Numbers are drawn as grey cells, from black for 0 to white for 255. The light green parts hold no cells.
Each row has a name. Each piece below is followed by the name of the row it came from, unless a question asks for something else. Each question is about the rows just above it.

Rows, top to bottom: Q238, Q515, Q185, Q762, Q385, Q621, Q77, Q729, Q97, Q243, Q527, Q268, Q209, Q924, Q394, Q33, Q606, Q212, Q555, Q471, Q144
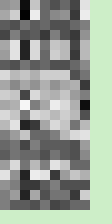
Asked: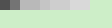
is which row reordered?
Q268
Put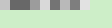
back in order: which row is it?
Q606
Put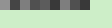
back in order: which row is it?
Q762
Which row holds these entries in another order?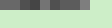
Q144
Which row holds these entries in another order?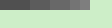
Q185
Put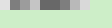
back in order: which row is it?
Q924
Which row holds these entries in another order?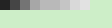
Q385

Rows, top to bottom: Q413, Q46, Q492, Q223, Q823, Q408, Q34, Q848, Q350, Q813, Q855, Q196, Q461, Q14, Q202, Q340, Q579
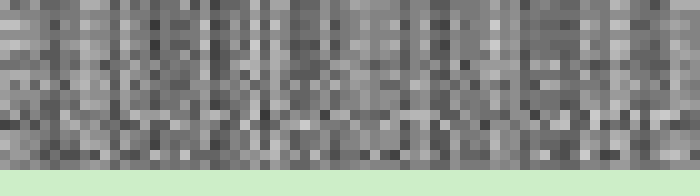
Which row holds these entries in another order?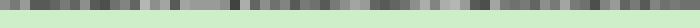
Q34
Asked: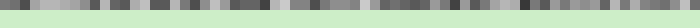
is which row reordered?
Q823
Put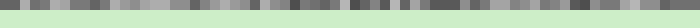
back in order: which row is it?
Q848
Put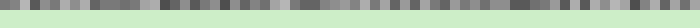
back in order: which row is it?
Q350
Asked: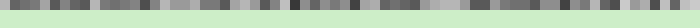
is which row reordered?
Q196
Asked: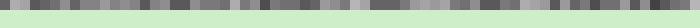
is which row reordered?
Q408

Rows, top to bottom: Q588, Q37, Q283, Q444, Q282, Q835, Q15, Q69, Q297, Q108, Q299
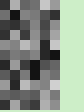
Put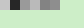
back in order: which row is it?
Q282
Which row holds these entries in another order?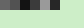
Q15
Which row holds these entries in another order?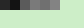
Q835
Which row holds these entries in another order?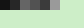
Q15
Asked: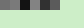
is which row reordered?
Q69
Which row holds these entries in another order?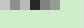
Q282
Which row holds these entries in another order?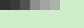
Q299

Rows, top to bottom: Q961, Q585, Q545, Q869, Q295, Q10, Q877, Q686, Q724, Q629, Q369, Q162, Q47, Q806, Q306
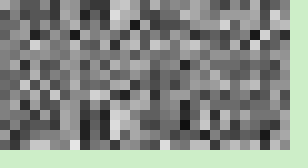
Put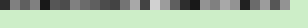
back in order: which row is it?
Q869
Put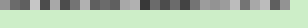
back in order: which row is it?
Q724
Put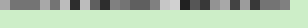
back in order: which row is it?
Q162

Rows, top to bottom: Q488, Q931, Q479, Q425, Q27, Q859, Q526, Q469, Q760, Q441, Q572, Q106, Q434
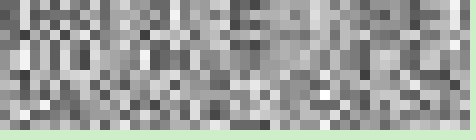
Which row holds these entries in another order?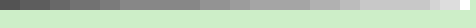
Q441
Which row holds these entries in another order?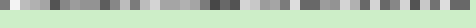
Q488
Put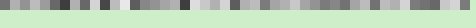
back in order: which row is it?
Q425
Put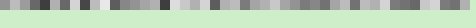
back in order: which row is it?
Q425
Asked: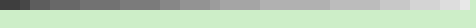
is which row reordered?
Q469

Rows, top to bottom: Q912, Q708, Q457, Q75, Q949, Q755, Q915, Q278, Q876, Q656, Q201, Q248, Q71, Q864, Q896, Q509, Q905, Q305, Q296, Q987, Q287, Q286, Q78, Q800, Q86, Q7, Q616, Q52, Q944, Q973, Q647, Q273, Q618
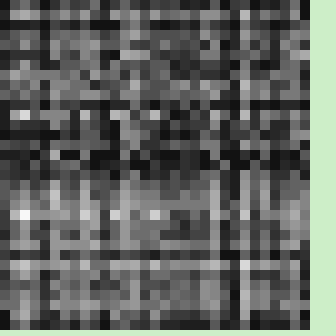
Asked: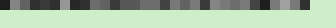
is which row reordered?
Q52
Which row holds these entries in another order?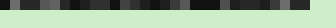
Q201

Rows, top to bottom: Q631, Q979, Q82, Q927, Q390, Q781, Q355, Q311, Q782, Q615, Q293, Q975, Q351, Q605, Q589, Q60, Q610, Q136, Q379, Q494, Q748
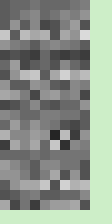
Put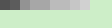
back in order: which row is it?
Q311
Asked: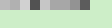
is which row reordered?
Q379
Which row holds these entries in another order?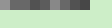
Q293

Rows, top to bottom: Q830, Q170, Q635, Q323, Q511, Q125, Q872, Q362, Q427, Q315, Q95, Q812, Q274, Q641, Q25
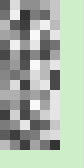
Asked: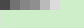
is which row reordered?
Q362
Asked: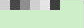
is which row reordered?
Q812
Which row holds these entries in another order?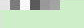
Q323
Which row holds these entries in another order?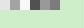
Q95
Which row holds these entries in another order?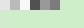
Q872

